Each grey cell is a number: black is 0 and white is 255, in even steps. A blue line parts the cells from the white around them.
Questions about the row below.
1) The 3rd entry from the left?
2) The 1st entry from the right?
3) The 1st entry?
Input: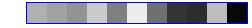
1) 147
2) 8
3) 176

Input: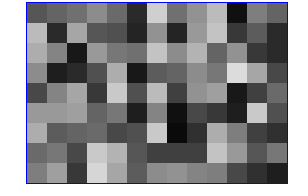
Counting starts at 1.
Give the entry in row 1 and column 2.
100
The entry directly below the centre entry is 132
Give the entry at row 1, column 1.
86
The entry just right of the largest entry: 166
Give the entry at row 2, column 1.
187
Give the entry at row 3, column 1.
173
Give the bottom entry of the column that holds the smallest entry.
146
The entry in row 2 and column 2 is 42
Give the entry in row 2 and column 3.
166
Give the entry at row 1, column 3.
112
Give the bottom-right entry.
30
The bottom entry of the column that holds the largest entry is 72
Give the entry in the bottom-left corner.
126
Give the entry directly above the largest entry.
146
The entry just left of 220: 119
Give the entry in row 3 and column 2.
132
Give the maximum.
220
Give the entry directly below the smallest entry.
64
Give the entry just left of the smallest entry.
201
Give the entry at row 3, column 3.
24
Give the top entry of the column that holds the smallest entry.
112
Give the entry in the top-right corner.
100

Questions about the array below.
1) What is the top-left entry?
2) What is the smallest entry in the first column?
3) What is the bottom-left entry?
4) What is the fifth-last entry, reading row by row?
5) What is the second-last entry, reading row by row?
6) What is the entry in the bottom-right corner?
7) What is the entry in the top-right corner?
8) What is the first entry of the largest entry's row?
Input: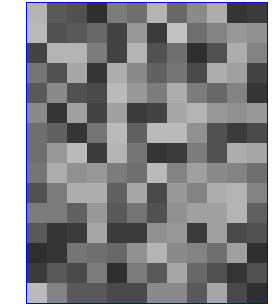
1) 180
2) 47
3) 186
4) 138
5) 74
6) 47
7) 59
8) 186

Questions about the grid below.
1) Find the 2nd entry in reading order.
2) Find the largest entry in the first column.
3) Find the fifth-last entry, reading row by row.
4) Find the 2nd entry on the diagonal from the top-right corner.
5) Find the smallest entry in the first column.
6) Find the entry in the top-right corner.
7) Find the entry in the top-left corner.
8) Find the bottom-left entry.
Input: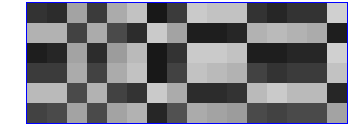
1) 44
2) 186
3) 74
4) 171
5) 30
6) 208
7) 51
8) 66

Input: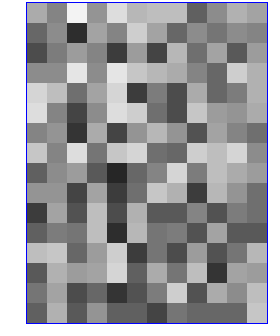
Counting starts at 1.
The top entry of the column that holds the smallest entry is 221
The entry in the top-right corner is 163
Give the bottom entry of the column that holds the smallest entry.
96
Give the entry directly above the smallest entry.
198
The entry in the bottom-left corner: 96
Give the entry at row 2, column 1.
103
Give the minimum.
38
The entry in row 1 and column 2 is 132
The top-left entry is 171
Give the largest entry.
243
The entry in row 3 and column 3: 156
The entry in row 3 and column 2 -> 124
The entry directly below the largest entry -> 45
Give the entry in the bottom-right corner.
198
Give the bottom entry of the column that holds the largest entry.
89
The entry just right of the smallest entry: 103
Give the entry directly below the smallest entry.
60

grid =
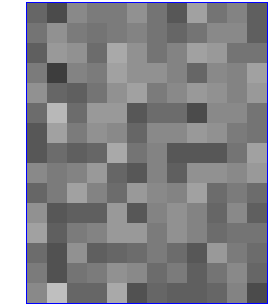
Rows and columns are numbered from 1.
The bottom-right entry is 75
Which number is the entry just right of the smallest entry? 131
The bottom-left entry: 137
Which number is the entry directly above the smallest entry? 153
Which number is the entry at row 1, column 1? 102
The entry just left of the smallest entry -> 123
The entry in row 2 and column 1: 116
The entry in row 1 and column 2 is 75
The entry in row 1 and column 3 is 137
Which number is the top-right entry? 95
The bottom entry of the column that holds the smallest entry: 191
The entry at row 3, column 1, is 95

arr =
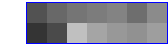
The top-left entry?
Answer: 82
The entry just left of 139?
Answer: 110
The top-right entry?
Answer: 139
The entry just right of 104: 117

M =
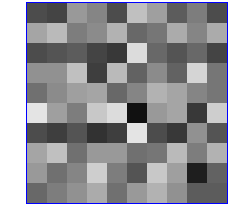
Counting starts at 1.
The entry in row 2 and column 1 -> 165
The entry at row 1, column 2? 68
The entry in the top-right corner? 76
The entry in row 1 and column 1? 76
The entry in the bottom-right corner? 92
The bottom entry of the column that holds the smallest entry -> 153
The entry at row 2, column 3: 125
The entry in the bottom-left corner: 104
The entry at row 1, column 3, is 153
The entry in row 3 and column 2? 84
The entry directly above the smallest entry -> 133
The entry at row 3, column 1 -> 76
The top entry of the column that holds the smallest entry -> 192
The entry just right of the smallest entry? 153

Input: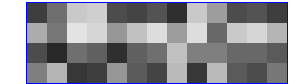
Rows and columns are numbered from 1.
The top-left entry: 62
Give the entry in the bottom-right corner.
119
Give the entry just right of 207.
76
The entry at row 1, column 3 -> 201
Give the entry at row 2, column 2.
119
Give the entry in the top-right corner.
62
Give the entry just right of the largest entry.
214
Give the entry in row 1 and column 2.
111
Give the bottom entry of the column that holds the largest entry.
55
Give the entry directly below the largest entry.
111

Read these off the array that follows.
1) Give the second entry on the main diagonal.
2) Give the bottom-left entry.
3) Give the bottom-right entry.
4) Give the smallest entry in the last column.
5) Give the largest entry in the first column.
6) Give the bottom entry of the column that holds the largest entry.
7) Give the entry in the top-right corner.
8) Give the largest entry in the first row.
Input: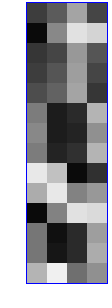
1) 136
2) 180
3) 144
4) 48
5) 232
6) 240
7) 69
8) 164
